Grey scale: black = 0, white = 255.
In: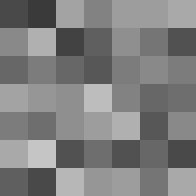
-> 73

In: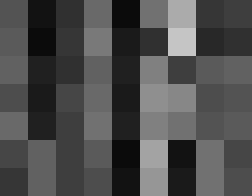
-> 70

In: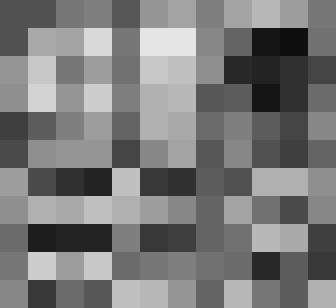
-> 56

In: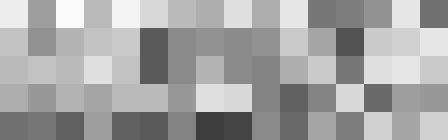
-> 152

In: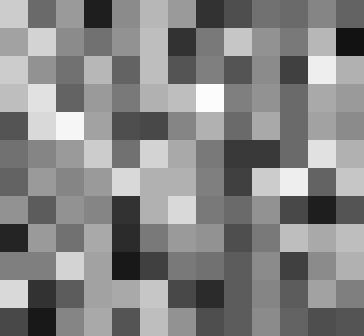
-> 127
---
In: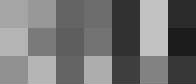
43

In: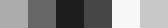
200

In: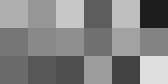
29

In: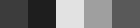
89

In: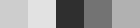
177

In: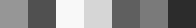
44
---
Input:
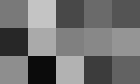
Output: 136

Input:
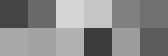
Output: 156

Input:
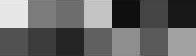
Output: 89

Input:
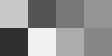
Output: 172

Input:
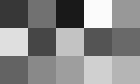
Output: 84

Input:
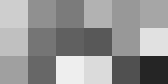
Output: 152
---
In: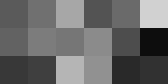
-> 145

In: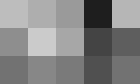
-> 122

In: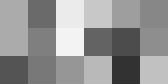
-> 185

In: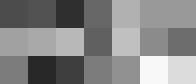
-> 145

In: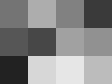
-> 215

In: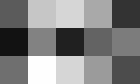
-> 214

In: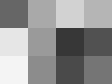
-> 140

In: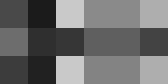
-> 131
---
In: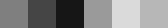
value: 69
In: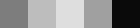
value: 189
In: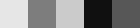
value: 125
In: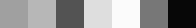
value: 183
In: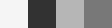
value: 50
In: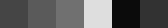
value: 90
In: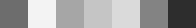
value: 243
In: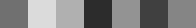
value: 219
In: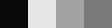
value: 231
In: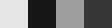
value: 22
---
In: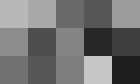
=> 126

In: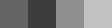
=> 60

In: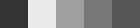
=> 159

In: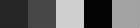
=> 207

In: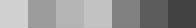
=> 129

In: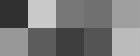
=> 62
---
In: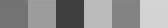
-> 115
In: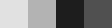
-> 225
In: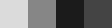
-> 219
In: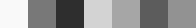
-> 249
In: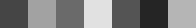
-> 69
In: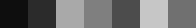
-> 14
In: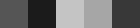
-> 85
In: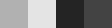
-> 177
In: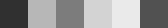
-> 48
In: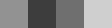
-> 146
